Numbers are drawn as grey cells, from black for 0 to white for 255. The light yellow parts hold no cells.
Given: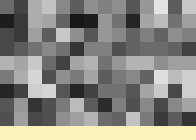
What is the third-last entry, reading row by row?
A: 58
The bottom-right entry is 52
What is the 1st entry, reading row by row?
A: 107
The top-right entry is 200
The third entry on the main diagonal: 159
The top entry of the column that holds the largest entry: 228
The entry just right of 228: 92
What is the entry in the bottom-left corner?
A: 80
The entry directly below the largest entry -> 187
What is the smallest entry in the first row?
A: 66
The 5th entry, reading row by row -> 136
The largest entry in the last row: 194
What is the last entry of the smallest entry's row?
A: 159
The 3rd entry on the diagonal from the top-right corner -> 99
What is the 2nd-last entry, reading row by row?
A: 92
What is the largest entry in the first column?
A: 179
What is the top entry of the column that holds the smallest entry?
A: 92

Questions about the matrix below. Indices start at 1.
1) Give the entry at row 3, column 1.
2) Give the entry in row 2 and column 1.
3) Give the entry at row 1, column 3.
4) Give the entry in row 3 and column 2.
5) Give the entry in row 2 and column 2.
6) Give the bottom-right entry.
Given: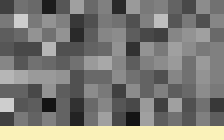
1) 93
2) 121
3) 105
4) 105
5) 206
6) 93

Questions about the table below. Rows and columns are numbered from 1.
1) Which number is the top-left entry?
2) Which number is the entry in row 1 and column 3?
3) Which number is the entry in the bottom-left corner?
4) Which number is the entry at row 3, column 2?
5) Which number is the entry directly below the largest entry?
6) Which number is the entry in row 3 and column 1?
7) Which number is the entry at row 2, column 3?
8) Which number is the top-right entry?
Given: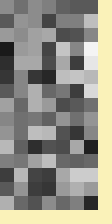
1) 140
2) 140
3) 176
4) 140
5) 230
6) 154
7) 140
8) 89

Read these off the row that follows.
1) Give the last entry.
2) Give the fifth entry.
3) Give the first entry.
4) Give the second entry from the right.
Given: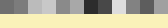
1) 160
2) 138
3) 111
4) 93

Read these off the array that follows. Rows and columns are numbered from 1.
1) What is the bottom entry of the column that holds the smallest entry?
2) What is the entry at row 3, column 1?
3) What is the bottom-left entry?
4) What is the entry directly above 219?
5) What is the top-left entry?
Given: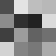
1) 120
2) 63
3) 211
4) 184
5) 77

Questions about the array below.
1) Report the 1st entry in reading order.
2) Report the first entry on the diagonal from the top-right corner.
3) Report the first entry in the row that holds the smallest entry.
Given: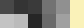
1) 72
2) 144
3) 195

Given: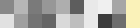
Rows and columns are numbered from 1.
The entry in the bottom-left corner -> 225
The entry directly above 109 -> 166
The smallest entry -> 60
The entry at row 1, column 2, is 182
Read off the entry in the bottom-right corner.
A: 109
